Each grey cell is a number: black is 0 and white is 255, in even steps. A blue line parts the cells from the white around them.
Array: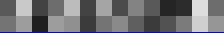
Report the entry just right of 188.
67
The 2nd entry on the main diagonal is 157
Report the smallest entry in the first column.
89
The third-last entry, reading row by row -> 123
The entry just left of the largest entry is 44
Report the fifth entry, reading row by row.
188
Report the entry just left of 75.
165
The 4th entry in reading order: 109

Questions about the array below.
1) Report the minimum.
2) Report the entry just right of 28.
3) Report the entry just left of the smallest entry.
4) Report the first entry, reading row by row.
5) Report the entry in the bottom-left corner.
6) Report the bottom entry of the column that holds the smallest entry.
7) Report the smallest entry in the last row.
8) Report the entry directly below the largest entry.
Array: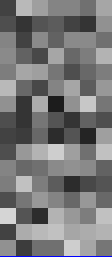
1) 28
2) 145
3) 172
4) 66
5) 145
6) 112
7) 60
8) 66

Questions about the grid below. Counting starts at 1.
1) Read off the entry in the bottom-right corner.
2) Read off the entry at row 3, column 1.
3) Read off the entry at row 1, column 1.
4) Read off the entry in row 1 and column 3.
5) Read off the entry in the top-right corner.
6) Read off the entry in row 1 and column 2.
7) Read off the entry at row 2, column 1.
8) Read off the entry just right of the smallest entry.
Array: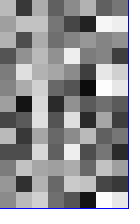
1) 231
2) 178
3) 186
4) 172
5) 118
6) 56
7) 159
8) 253

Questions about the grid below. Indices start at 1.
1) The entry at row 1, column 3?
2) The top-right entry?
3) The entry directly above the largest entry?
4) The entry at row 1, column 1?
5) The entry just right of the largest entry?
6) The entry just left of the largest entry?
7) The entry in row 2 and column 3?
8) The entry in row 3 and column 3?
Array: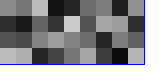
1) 188
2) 144
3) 37
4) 137
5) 82
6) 52
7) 101
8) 131

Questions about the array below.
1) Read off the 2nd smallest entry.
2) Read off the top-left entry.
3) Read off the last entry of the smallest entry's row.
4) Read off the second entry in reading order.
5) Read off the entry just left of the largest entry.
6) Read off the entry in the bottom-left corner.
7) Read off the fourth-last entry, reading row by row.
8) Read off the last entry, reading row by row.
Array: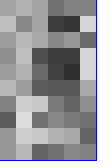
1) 53
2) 163
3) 214
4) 176
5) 93
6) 150
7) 99
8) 129

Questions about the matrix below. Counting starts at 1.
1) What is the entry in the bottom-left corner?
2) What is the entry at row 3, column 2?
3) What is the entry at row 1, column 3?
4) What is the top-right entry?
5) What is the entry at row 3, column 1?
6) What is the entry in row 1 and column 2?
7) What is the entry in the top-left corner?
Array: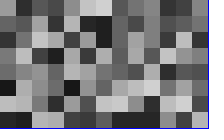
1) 38
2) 115
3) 87
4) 133
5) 52
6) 46
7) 155

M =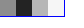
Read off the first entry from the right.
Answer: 246
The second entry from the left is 35
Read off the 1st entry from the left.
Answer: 141

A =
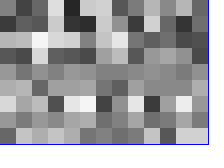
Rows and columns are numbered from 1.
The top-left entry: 129
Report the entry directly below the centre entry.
117
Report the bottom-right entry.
209
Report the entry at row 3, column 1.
182
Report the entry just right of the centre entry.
129
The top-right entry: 103
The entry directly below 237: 166
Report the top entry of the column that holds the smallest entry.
38
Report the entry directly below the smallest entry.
52
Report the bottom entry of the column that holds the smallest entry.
174
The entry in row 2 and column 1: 59
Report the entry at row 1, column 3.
103
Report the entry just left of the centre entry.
145
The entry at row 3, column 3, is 245
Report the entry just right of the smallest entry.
203
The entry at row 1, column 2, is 67
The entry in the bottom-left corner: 103
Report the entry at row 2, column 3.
87
